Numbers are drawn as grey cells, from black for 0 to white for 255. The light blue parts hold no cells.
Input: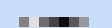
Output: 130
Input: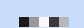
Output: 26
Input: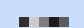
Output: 48
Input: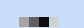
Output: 164
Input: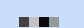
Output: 66
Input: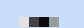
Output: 226
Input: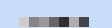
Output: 205
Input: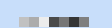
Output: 193
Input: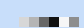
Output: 215
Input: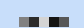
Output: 129
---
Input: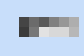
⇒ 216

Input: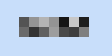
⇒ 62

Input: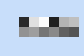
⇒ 96

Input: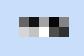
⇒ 79

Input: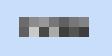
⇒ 84

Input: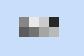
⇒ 165

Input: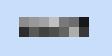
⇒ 173

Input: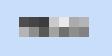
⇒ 142

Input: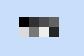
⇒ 237

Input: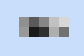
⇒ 174
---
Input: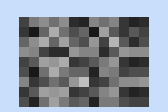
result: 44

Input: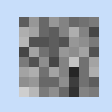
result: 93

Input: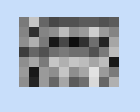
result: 122

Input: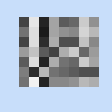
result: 79

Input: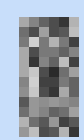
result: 88

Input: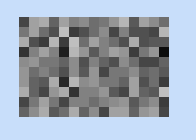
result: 60

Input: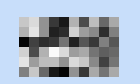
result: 116
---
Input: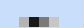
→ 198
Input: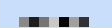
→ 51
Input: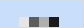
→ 27
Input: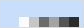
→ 43
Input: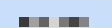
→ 132
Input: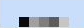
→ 198
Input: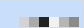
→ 139
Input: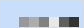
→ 51
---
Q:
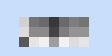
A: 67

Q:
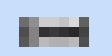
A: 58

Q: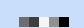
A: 245

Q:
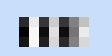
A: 224

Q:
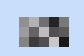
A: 189

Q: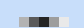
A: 36

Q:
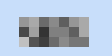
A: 128
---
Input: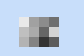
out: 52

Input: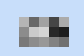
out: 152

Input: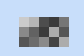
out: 138

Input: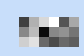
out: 105

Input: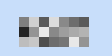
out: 78

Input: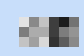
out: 216

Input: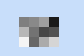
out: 171
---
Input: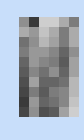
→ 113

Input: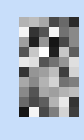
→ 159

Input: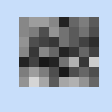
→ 147

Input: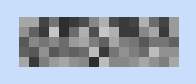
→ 88

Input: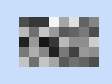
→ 33

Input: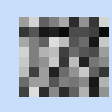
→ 167

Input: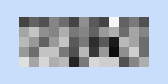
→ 185
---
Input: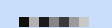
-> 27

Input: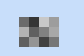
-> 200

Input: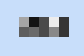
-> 74

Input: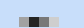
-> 120

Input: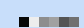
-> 141

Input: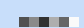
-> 49

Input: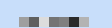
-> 220
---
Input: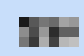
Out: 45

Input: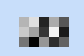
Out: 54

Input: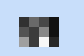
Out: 59

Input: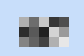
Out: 33

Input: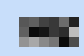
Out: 56

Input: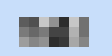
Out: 68

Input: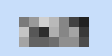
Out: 134

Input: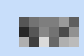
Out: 115

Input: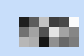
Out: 227
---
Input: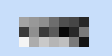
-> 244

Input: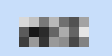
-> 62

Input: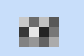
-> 130

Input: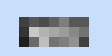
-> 31

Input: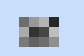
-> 122

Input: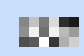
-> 79
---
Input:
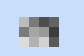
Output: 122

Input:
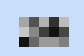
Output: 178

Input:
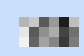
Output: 153

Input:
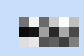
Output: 202

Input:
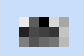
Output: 2

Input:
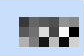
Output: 80

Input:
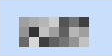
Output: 84
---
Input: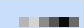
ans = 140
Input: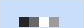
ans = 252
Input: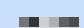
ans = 206
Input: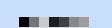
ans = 203
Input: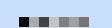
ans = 66
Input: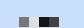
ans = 22
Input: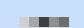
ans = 63
